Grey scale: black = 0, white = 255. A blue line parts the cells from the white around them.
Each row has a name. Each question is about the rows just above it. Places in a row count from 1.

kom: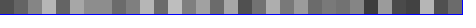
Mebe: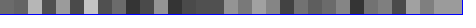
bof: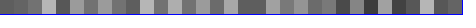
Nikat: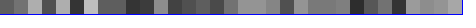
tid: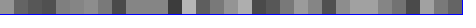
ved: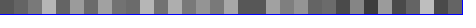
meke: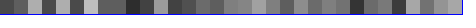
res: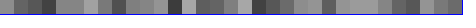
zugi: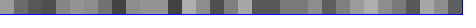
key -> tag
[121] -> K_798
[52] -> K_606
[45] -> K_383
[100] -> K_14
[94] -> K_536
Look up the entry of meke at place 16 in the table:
K_536
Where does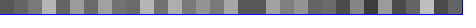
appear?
ved
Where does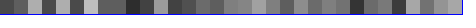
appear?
meke
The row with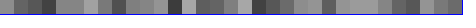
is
res
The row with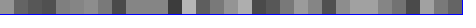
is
tid

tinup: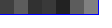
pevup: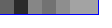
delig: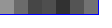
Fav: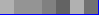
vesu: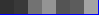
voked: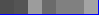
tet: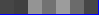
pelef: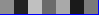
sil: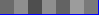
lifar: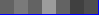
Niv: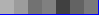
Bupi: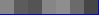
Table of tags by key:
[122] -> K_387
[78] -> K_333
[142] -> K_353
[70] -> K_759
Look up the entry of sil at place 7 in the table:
K_387
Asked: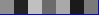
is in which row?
pelef
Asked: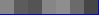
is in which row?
Bupi
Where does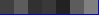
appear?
tinup
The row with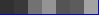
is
vesu
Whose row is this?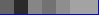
pevup

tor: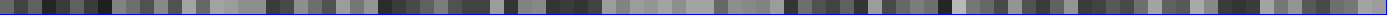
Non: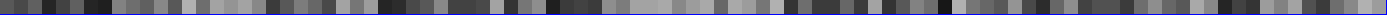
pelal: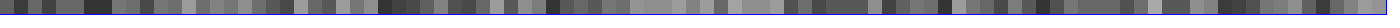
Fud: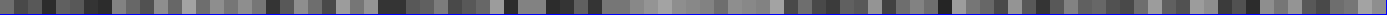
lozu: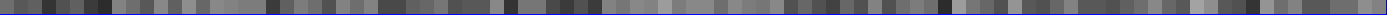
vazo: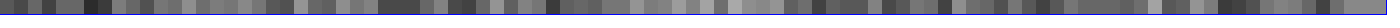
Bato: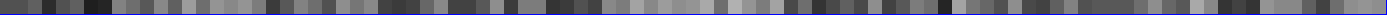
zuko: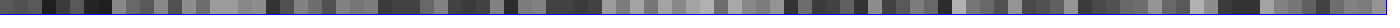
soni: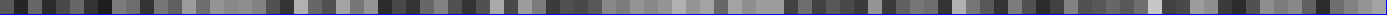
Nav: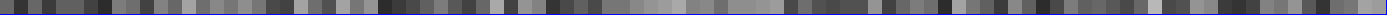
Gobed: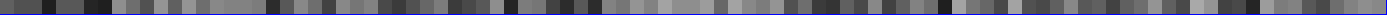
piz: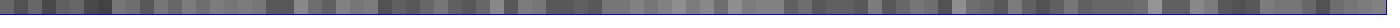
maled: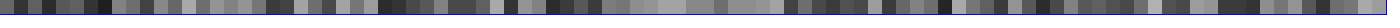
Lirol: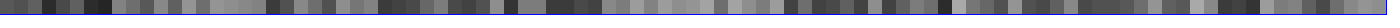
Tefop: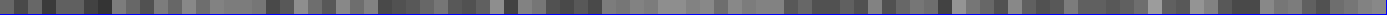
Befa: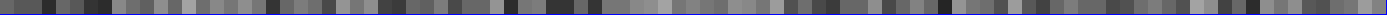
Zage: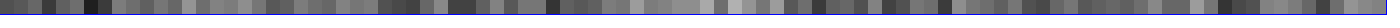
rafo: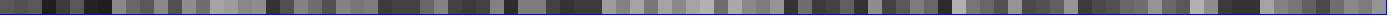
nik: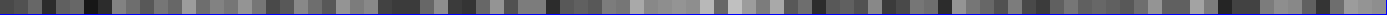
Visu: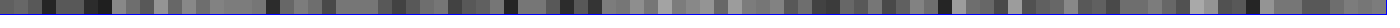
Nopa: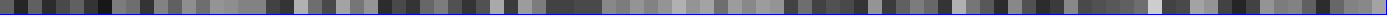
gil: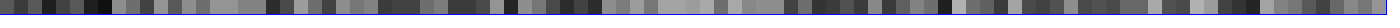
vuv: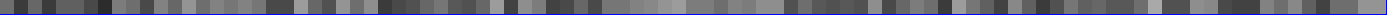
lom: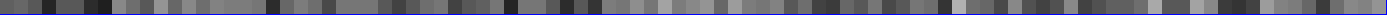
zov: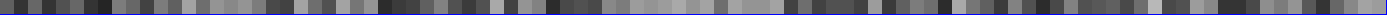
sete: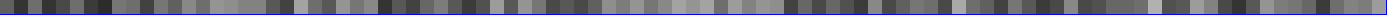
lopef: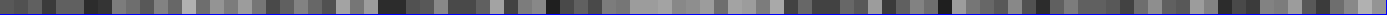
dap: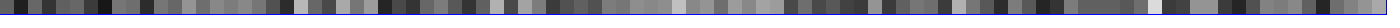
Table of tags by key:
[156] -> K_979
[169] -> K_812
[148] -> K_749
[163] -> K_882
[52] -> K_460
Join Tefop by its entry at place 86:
K_749
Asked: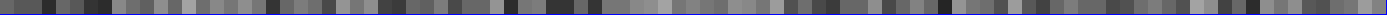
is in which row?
Befa
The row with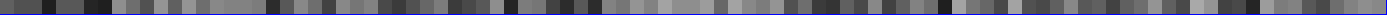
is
Gobed
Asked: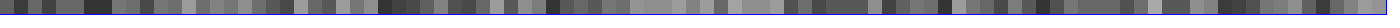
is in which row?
pelal
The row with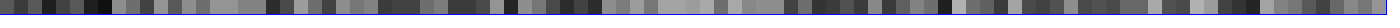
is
gil

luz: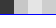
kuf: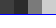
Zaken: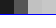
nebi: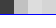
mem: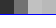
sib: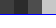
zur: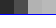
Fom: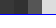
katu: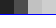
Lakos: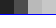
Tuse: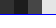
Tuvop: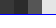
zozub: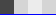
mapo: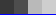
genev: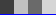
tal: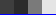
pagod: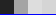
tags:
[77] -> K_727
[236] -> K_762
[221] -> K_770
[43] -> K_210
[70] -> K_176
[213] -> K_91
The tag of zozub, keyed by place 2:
K_91
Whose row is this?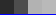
zur
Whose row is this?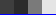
tal
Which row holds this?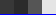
Tuvop
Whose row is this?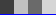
genev

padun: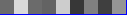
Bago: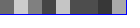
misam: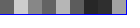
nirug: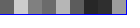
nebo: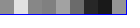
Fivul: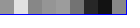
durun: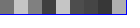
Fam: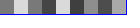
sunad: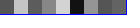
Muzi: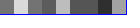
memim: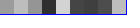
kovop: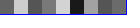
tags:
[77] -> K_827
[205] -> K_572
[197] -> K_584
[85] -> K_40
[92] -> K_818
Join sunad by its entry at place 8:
K_40
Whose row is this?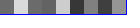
padun
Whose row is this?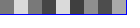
Fam
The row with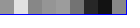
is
Fivul
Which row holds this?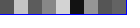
sunad
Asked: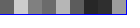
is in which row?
nirug

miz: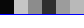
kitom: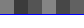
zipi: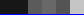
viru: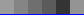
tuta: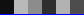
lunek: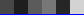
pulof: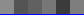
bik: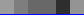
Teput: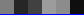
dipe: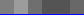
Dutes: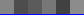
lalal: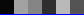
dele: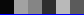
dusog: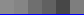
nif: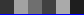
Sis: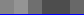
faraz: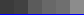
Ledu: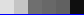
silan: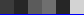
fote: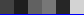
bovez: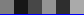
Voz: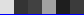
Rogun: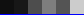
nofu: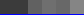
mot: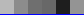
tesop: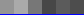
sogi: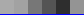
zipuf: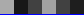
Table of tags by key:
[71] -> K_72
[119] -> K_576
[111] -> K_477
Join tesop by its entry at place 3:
K_576
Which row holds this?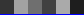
nif
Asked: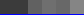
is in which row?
nofu
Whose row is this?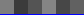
kitom
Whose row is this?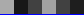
zipuf

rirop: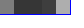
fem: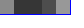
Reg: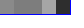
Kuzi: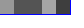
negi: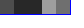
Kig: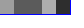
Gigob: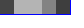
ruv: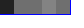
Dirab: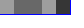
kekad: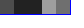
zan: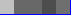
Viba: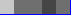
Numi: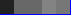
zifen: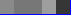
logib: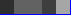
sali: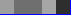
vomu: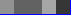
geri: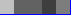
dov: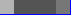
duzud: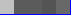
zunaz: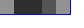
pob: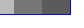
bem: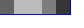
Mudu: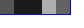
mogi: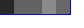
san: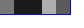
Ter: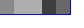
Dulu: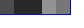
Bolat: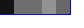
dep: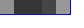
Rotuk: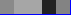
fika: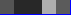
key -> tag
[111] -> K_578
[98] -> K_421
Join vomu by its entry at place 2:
K_421
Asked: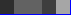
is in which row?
logib
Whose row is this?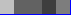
geri
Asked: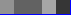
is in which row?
vomu
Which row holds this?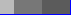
pob

